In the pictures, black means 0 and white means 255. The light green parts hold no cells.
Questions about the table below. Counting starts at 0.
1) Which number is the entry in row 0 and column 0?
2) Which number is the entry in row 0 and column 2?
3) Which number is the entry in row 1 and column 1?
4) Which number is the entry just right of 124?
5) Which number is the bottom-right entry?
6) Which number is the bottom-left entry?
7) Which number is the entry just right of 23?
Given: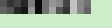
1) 83
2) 69
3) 83
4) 11
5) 99
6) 99
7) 150

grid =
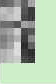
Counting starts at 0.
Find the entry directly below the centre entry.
178
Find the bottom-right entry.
60
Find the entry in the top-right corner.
163
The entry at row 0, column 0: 98
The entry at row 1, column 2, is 205
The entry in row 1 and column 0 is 192
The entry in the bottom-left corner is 178
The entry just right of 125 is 150
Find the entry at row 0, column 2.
150

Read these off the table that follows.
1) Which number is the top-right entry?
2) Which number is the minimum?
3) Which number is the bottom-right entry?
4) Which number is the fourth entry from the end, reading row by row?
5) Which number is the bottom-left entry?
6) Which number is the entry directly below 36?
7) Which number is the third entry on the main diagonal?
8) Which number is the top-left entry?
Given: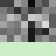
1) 148
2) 10
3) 108
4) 24
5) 177
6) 148
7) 162
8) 63

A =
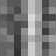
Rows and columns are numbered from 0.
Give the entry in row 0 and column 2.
88
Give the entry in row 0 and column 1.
88
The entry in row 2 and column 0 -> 88
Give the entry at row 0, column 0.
114
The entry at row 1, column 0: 129
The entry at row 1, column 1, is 100
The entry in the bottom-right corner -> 145
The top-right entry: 114
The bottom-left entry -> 100
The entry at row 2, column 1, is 72
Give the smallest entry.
48
